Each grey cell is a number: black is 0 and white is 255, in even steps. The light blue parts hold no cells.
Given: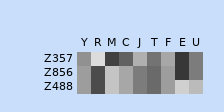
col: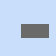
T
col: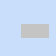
M

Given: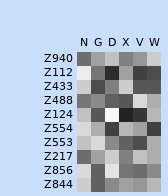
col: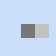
N
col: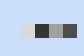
V
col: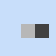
W
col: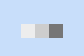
N
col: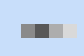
G
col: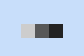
X
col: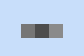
G

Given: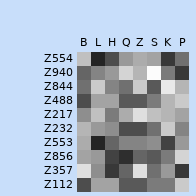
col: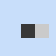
P
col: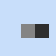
Q
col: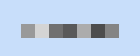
Q
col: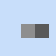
S

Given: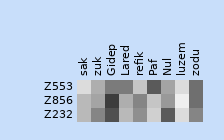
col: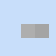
zuk
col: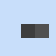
Gidep

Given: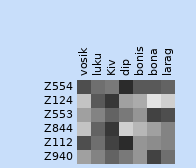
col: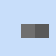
luku
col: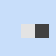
bona
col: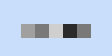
dip
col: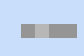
bonis
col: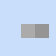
bonis

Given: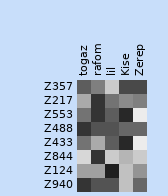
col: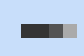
rafom
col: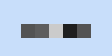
lil
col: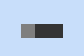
rafom
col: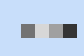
togaz
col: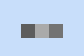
togaz
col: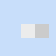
Zerep

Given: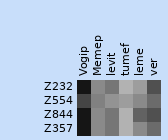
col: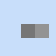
levit
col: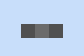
ver

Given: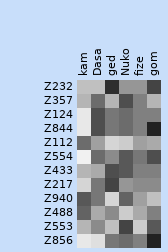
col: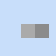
Dasa
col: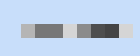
ged
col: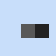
gom
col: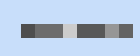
Nuko
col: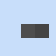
ged
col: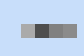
gom
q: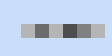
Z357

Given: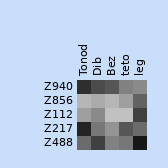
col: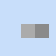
Dib
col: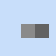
leg

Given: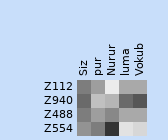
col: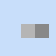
Nurur
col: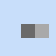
luma

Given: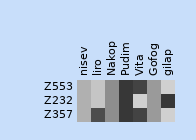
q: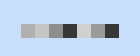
Z232
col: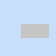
liro
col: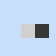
gilap
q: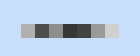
Z357
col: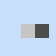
liro

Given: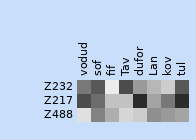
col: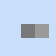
kov
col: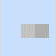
fif
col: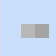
Lan
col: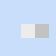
fif
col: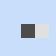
vodud

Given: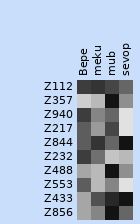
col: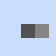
meku
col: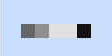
sevop

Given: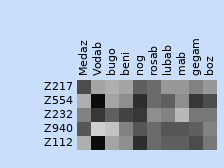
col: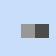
boz
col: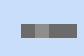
rosab
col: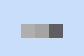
bugo
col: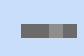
rosab
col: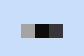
Vodab
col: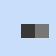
gegam
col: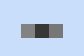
gegam

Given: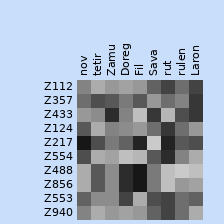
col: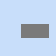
Sava
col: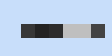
rut

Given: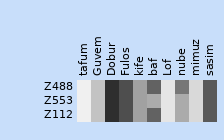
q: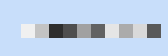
Z112
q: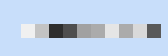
Z553
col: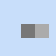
nube
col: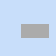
nube

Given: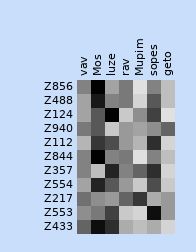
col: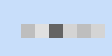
geto
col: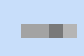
vav
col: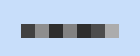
sopes

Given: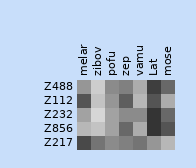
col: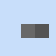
mose
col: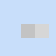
zibov
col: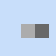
mose
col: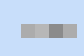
vamu

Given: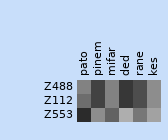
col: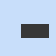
ded
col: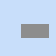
kes
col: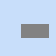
mifar
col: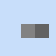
mifar

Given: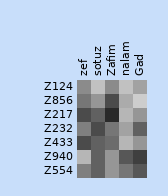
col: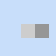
Gad
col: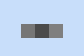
zef
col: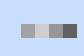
Gad
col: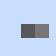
nalam
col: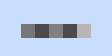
zef
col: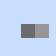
Zafim

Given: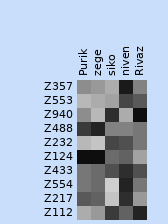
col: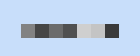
siko
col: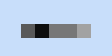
Rivaz
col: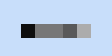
Purik
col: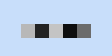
zege

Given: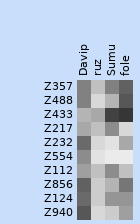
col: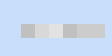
ruz
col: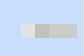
ruz

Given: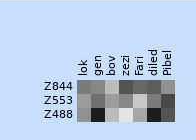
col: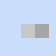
Fari
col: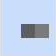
diled
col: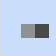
Pibel
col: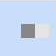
zezi
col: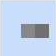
gen

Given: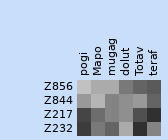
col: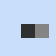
teraf
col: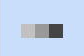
pogi
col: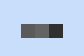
teraf
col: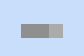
dolut
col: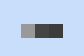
pogi
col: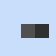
Totav
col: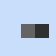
teraf

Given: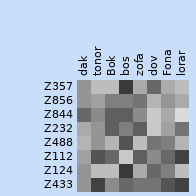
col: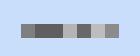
Bok
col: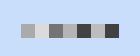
lorar
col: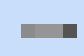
tonor
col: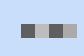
zofa
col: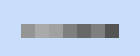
Fona
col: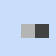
lorar

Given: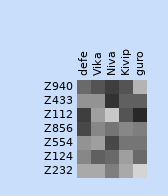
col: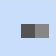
Kivip
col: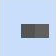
Kivip
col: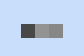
defe
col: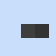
Niva
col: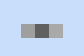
Vika

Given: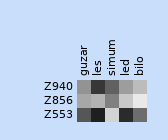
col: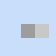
led
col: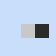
led
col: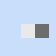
bilo
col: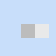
bilo

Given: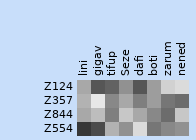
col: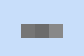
zarum
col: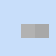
lini
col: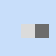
nened

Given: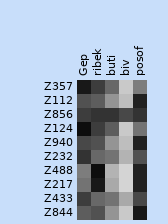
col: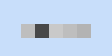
biv
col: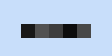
Gep
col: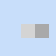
biv

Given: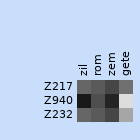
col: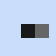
zil
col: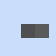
rom
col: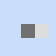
gete
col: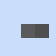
rom
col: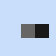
zil

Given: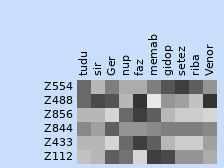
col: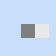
memab
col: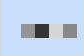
Venor
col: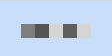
Ger
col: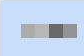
nup

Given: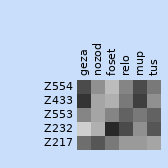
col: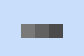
relo
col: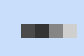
geza
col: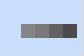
relo
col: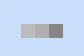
foset
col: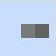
relo

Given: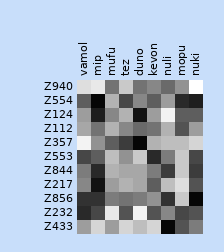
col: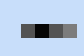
nuki
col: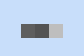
mopu
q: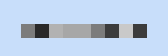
Z844
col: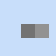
mip
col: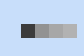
tez

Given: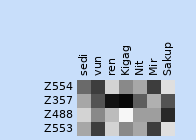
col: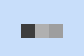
Mir
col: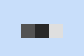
Sakup

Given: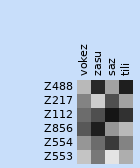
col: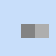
tili
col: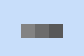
vokez
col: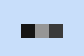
saz
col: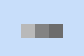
vokez

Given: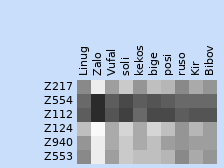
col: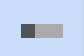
Vufal
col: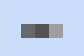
Bibov
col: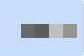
Linug
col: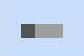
Bibov
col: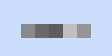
Linug

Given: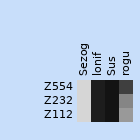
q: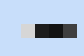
Z554
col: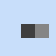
rogu

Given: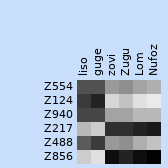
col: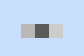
liso
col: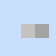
Zugu
